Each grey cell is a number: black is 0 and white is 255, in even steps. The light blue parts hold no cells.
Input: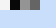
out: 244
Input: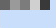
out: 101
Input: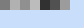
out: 124
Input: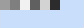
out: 157
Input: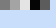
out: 123
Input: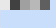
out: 232
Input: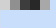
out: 209
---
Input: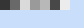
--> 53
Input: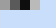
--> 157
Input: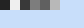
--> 35
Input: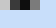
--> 199
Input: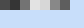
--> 74
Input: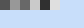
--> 83
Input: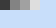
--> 58
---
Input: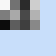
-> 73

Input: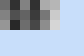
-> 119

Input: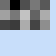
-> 99

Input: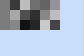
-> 135

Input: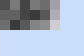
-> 88

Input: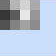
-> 231

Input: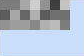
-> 112
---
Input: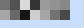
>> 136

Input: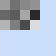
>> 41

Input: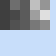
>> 223

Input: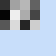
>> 69

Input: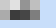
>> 191

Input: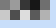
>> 111

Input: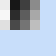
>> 168

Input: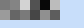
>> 188

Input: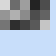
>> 99
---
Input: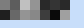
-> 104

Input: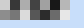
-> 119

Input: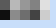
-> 139

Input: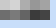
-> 122

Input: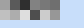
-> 173

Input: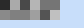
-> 128

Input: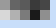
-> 177
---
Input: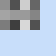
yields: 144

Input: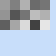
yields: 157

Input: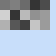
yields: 118

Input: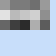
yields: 154

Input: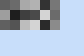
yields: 96

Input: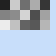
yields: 33

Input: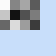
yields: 250
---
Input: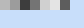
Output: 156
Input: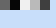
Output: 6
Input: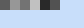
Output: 151
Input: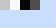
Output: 249
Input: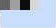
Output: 159
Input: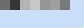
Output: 54
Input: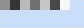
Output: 53
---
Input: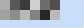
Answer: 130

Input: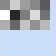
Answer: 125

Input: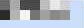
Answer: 159

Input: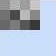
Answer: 74

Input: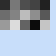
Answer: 188

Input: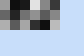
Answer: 145

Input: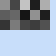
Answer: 21

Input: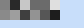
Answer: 147

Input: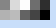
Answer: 99
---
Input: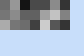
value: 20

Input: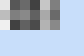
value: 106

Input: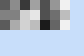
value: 57

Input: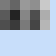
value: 153

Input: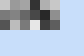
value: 164

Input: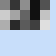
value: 142

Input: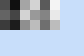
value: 165
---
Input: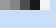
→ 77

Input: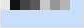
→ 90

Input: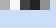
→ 65

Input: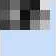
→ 15

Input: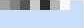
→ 203

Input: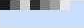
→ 47

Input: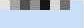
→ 144
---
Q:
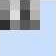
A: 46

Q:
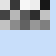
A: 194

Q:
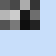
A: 83

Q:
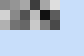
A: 177

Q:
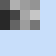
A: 40

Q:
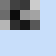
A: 182

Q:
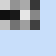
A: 191
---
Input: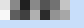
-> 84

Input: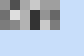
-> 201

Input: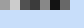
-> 136

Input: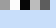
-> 6

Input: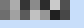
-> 44

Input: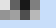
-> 97
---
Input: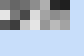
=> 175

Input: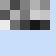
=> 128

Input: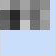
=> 163

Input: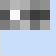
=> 174

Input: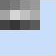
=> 123

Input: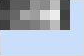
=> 137
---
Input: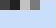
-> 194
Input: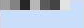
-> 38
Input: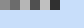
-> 182
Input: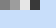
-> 230
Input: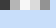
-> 247
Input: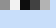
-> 13
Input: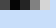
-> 36
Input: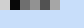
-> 111
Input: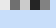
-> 203
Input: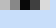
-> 8
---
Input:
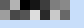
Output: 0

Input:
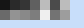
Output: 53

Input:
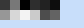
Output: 1

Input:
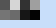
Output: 50

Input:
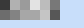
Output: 155

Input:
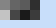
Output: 91
